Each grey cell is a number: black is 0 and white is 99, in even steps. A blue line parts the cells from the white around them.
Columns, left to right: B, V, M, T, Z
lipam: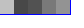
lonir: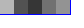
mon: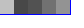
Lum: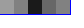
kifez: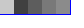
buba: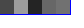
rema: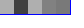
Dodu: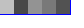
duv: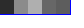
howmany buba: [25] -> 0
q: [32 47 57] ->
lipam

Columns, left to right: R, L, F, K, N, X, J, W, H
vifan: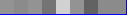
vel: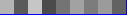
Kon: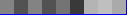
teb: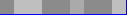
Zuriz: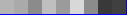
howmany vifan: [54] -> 3
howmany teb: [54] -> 5
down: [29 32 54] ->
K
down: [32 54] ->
K
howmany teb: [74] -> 3
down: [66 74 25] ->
H

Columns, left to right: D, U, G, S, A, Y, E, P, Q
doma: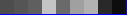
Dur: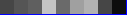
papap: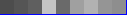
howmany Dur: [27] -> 2
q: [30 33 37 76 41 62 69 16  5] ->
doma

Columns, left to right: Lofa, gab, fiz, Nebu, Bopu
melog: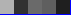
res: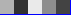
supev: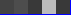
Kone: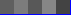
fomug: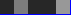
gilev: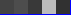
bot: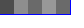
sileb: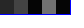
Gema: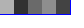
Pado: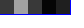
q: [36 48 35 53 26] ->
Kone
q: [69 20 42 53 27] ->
Gema
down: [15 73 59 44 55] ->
Nebu
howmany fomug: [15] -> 3
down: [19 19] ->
gab

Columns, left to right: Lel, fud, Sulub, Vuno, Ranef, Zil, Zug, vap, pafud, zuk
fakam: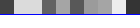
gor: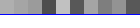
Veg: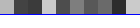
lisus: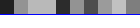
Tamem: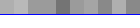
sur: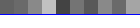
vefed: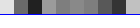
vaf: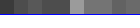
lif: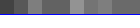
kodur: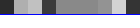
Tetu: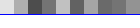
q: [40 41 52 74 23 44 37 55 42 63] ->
sur
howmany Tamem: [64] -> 1
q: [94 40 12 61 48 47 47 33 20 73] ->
vefed
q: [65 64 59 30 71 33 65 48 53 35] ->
gor

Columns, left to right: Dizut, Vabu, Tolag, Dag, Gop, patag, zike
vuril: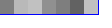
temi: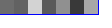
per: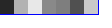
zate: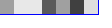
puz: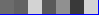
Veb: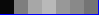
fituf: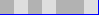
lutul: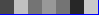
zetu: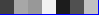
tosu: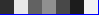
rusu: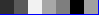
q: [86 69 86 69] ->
fituf
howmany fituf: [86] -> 3
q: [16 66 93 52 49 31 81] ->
per
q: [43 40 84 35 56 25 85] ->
puz

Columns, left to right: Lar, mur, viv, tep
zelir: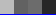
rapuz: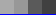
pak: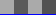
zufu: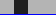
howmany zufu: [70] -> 3
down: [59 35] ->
mur
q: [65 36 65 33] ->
pak
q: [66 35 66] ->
pak
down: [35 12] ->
mur

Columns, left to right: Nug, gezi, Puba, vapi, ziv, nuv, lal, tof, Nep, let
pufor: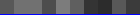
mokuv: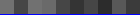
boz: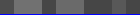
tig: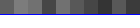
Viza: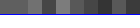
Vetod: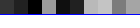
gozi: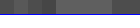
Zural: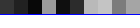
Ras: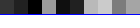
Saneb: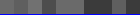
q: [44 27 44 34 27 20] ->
tig
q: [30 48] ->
pufor
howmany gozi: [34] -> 1

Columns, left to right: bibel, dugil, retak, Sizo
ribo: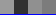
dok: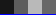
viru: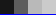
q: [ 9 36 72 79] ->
viru
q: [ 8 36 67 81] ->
viru

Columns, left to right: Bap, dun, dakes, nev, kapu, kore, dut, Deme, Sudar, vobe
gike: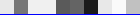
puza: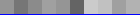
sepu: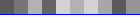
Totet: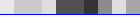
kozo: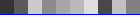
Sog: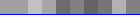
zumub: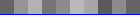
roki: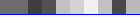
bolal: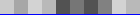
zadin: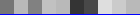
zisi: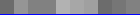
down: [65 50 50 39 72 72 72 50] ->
vobe
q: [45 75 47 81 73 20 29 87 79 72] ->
zadin
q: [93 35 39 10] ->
gike
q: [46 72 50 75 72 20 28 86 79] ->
zadin
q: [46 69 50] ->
Sog
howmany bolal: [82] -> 2
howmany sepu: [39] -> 1

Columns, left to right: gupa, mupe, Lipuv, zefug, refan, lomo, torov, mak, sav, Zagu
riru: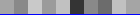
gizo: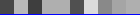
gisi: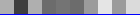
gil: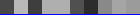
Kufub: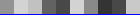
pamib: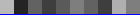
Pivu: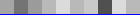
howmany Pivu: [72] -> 3
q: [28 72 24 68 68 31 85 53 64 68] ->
gizo
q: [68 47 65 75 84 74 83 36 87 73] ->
Pivu
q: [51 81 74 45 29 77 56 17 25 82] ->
Kufub

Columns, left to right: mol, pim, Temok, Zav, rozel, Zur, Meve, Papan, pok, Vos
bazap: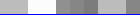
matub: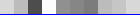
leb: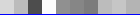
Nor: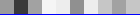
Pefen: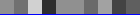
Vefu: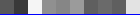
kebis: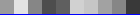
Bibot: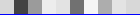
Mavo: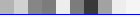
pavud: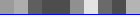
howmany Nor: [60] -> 1
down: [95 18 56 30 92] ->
Zav
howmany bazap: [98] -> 2
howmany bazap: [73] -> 4

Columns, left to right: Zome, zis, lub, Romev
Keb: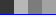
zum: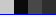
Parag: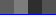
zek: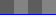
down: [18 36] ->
lub
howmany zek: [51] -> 2
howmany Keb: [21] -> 1

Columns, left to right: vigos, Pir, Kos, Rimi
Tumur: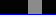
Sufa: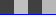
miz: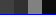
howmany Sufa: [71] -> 1
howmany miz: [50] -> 1
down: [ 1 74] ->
Pir
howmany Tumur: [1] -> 3
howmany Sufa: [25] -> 2
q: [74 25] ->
Sufa

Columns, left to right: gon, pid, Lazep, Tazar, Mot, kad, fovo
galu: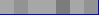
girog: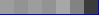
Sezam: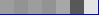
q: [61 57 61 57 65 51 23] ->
girog
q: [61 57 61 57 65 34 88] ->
Sezam
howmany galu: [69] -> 0
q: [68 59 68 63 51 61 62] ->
galu
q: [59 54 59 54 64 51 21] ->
girog
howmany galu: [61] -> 0

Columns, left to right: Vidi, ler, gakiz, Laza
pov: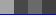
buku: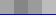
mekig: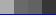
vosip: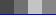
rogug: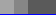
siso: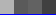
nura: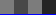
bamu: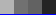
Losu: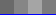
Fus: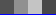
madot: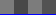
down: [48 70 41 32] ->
Vidi
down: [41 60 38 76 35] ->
gakiz
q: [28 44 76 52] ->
vosip
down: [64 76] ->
gakiz

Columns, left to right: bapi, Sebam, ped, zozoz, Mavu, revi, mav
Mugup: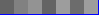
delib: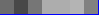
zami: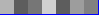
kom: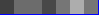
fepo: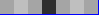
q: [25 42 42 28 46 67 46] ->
kom
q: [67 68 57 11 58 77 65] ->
fepo
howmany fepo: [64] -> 4

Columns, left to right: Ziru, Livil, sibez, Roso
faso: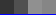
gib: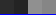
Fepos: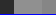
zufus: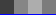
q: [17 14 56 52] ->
gib
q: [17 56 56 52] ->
Fepos
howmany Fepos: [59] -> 0

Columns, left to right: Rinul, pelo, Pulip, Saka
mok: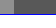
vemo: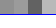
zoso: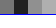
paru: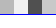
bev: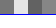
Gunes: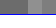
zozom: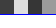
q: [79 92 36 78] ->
paru
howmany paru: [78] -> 1
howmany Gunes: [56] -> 1
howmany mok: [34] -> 3
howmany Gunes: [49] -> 1
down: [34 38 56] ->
Pulip
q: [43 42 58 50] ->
Gunes

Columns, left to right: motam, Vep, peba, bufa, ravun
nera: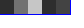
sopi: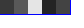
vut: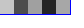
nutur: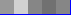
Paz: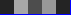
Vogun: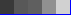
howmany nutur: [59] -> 1
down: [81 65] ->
Vep
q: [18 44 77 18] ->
nera
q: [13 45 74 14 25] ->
nera
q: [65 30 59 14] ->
Paz
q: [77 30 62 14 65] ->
vut

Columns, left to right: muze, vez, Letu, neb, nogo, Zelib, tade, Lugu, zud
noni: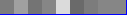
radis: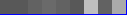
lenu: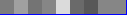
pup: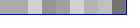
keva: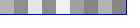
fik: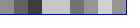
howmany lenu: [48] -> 1
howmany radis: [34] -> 3
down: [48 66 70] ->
muze

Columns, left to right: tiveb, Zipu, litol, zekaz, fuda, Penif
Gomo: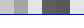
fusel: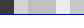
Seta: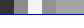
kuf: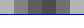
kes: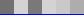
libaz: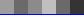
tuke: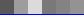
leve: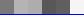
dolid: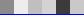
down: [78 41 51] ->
fuda
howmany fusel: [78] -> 1
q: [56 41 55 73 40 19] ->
libaz
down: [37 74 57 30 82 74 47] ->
zekaz
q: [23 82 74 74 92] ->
fusel
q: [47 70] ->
leve

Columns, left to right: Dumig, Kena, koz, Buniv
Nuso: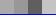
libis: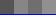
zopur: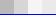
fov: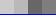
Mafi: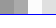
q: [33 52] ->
libis
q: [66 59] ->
Nuso

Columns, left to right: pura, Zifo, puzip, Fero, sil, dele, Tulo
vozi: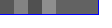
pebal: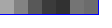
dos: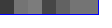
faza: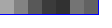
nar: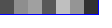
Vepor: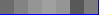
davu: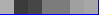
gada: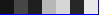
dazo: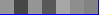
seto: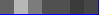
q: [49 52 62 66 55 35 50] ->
Vepor
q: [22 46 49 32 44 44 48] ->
dos
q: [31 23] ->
seto
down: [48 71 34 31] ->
Fero
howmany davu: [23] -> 1

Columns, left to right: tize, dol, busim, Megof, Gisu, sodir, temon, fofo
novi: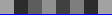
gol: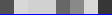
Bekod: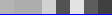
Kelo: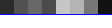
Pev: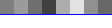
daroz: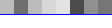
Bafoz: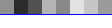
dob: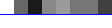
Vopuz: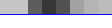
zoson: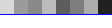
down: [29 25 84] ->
Megof
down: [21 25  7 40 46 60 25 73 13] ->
fofo
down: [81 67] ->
busim
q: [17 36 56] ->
novi
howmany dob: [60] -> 1

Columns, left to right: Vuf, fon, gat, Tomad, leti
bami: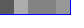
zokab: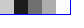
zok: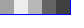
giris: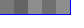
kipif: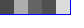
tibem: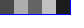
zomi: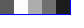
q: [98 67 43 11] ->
zomi
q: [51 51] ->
bami
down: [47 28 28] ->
Vuf

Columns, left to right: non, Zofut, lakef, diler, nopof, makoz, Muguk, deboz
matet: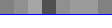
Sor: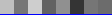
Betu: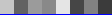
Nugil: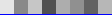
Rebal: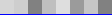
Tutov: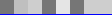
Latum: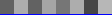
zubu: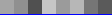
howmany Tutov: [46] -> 3
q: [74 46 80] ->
Sor
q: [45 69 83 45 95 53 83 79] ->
Tutov

